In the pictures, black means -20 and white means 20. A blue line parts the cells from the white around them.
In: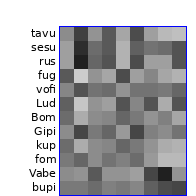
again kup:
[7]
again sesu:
[-3]
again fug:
[6]
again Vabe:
[3]
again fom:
[9]
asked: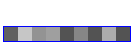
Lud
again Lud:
[-7]

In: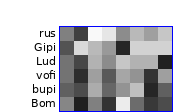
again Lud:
[8]
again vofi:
[5]
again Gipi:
[13]
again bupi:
[-5]
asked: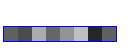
bupi
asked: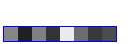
Bom
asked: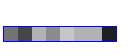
Lud

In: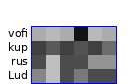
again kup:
[-10]
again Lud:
[-8]
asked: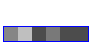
Lud
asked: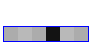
vofi
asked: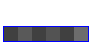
kup

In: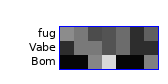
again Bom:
[-19]
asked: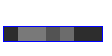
Vabe
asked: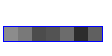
fug

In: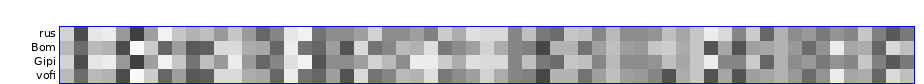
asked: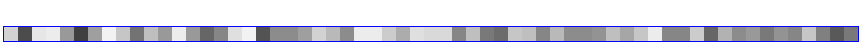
Gipi
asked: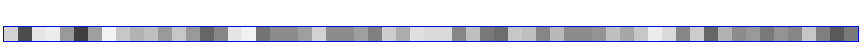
rus

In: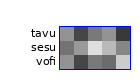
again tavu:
[3]
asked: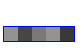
tavu

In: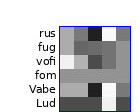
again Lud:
[-8]
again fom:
[3]
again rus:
[-1]
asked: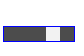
Lud
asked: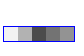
vofi
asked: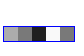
rus
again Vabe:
[7]

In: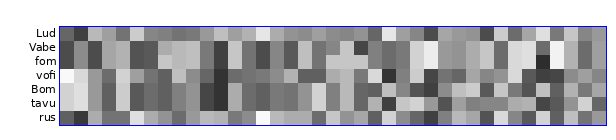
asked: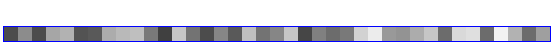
Vabe
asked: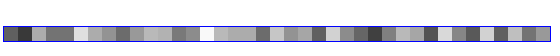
rus
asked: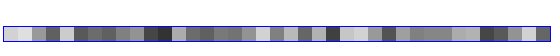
tavu
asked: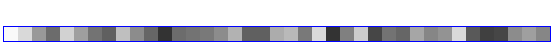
vofi

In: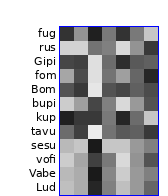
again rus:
[13]
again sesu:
[11]
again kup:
[-11]
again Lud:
[10]
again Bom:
[-7]
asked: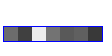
tavu
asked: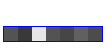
Bom

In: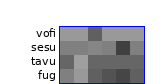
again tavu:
[-4]
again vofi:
[4]
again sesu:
[0]
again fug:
[-5]
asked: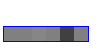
sesu
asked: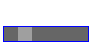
tavu

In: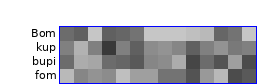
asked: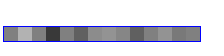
kup
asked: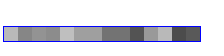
fom
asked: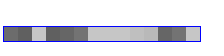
Bom

